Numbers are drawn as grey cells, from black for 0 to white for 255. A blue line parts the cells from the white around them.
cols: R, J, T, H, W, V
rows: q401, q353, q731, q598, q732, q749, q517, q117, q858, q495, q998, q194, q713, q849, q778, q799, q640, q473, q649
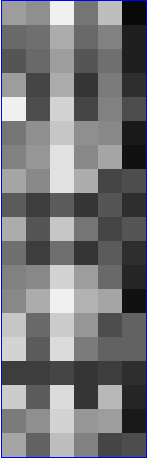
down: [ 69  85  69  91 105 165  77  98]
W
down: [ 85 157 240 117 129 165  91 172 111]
R
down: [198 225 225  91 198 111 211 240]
T
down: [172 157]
T
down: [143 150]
J
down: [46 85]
V
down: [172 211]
T

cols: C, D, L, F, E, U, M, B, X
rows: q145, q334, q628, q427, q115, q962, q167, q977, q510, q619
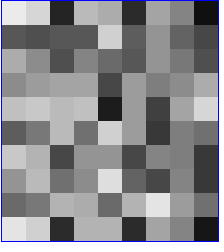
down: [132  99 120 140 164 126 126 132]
B
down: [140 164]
B
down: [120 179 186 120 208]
D
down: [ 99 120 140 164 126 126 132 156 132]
B
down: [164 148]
M
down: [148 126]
M

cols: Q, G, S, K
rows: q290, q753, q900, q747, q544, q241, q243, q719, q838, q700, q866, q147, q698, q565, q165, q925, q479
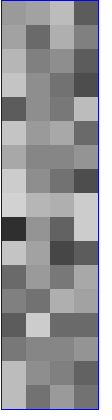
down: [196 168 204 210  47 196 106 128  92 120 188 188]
Q
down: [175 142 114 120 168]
S
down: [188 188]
Q
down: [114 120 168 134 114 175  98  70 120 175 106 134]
S
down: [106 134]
S

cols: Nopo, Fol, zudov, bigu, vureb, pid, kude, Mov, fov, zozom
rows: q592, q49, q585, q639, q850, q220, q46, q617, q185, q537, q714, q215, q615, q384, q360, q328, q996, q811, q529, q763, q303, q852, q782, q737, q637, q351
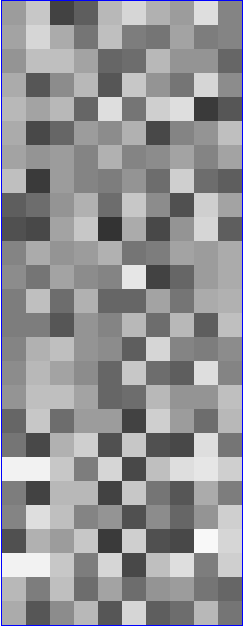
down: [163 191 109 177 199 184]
zudov
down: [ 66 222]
Fol
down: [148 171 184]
Nopo
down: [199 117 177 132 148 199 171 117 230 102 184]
pid
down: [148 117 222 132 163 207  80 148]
Mov
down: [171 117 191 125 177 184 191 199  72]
Fol

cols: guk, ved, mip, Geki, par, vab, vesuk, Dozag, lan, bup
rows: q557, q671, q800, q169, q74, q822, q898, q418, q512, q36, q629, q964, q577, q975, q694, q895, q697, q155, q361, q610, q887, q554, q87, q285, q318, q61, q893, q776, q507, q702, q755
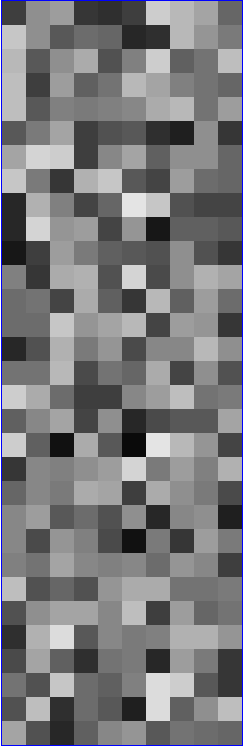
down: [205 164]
vesuk
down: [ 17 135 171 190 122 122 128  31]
vab

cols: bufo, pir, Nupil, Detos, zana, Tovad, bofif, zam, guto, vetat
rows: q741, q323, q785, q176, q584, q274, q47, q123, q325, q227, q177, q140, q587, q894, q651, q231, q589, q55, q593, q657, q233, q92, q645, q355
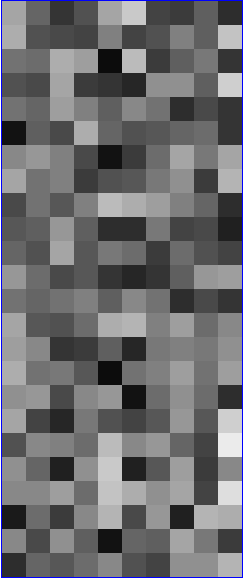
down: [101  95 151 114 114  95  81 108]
pir
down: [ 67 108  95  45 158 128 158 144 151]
zam
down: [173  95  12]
zana
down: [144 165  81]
bufo
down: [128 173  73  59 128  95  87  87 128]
Detos
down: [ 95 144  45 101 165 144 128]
zam

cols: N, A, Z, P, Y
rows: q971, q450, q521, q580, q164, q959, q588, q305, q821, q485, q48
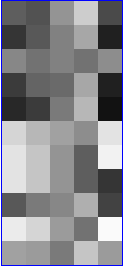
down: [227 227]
N
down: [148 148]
Z
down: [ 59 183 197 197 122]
A
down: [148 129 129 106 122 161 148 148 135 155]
Z
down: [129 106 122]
Z
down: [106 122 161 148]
Z

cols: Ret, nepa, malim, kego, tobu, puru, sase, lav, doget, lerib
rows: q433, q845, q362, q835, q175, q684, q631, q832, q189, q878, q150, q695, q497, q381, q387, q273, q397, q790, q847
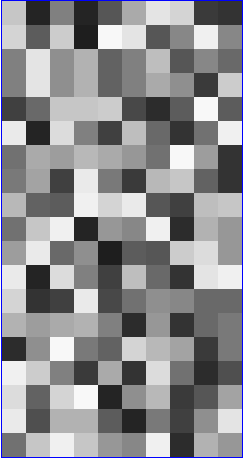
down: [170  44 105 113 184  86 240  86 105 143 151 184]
sase
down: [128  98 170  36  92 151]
tobu
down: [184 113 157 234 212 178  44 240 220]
Ret
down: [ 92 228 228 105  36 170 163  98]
nepa
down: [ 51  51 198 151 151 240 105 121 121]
lerib
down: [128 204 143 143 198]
malim
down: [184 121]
sase

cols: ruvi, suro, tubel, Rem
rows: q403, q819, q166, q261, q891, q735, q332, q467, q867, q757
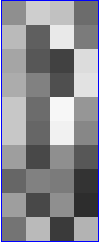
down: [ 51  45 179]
Rem
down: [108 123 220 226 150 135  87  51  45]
Rem
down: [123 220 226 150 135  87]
Rem
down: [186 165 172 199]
ruvi
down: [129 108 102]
suro
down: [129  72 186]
suro

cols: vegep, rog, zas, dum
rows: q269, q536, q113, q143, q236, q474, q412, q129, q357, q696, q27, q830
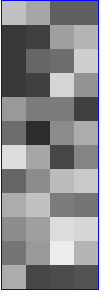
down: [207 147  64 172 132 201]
dum
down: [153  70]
rog
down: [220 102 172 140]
vegep
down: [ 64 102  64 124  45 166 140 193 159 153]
rog
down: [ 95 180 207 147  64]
dum
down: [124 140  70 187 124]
zas
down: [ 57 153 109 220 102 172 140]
vegep

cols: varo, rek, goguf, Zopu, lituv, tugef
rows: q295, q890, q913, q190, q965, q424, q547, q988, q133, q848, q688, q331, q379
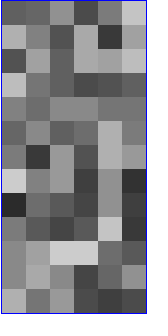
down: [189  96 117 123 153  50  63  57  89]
tugef
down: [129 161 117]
rek
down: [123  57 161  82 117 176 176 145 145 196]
lituv

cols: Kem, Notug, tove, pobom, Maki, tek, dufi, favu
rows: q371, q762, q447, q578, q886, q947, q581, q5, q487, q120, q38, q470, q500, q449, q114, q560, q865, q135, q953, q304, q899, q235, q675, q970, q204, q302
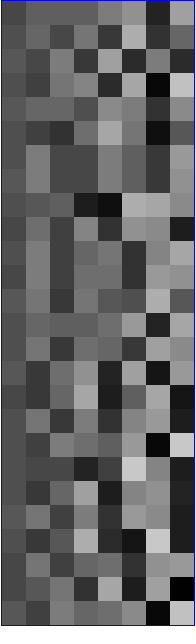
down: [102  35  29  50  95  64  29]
Maki
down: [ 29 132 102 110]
pobom
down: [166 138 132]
dufi
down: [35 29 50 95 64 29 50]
Maki
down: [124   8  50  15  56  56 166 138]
dufi
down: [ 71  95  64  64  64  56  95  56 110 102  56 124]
tove

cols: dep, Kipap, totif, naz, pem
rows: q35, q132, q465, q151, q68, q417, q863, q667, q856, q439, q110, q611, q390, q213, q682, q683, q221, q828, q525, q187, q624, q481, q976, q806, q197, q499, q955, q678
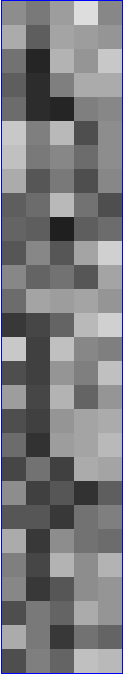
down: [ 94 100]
dep
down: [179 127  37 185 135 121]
totif
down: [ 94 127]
pem
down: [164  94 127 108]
pem
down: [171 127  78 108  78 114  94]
naz
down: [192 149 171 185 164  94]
pem
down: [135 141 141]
pem

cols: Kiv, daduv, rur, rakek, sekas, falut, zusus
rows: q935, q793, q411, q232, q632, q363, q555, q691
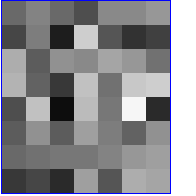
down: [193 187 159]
rakek
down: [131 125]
daduv

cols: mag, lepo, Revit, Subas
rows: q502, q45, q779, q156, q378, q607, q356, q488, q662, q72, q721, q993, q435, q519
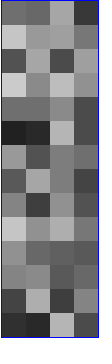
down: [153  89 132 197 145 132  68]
mag
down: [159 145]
Subas
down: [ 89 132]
mag

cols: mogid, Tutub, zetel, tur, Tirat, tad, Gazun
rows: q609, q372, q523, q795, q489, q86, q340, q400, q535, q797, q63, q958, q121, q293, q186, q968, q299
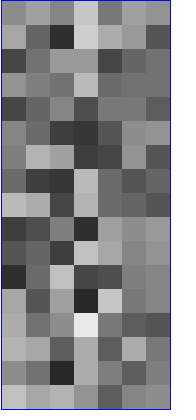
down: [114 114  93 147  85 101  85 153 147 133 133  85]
Gazun
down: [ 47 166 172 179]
mogid

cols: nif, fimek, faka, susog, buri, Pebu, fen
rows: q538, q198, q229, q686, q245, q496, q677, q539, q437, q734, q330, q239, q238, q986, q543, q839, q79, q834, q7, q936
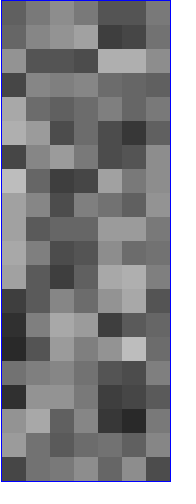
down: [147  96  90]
faka
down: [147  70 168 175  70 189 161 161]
nif
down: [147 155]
nif
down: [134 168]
faka
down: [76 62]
faka
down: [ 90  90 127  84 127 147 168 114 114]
fimek

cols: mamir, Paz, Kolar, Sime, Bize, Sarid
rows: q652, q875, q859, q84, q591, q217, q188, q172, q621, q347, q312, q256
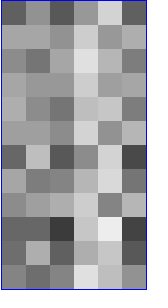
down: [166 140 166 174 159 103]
mamir
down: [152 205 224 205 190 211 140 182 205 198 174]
Sime
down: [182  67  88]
Sarid

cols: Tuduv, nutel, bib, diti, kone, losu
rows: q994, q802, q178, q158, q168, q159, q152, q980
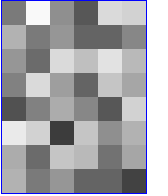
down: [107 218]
nutel
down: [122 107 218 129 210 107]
nutel
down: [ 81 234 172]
Tuduv
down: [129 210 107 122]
nutel

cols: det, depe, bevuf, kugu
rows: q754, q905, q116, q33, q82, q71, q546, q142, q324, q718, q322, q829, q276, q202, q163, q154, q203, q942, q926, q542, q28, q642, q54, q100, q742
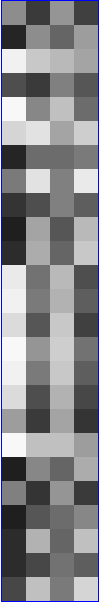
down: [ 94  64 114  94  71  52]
kugu
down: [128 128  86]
bevuf
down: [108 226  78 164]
depe
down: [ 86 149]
depe
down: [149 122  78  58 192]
depe
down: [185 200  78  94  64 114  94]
kugu

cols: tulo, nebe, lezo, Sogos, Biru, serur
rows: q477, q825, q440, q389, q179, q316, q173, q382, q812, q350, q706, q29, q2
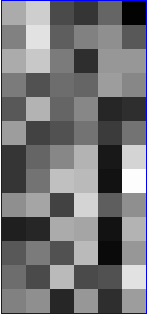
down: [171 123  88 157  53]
tulo
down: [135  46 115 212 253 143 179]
serur
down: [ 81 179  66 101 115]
nebe
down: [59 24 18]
Biru
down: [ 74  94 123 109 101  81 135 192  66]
lezo

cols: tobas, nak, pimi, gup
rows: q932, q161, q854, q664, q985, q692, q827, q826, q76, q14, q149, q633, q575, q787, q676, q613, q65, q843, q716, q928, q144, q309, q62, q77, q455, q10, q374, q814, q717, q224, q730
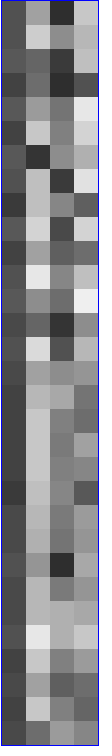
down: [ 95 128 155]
pimi
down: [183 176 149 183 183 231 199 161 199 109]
nak
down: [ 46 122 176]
pimi
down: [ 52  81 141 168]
pimi

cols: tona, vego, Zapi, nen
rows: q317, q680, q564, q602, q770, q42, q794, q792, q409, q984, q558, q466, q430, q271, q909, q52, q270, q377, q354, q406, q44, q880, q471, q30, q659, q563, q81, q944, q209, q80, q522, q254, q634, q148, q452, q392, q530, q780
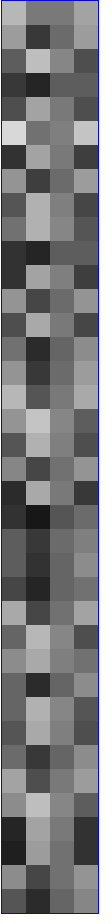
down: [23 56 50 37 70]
vego
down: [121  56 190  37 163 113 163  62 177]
vego
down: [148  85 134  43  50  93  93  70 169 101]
tona

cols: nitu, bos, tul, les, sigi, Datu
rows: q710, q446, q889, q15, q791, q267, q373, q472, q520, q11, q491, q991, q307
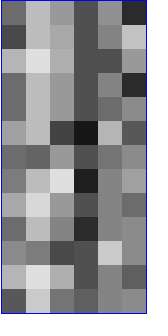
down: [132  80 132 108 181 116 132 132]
sigi
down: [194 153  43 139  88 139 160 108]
Datu

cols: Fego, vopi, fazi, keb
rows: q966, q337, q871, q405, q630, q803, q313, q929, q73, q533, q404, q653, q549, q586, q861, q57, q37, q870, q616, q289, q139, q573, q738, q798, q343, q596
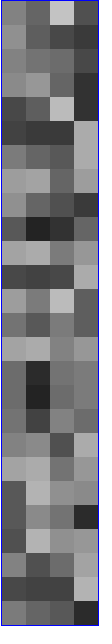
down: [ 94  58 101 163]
vopi
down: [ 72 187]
fazi
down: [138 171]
vopi

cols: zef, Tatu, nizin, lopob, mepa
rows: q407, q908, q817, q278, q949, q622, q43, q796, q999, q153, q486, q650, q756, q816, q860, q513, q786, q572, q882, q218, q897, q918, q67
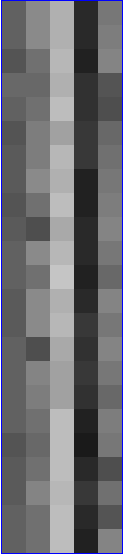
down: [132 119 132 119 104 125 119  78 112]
mepa
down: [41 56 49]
lopob

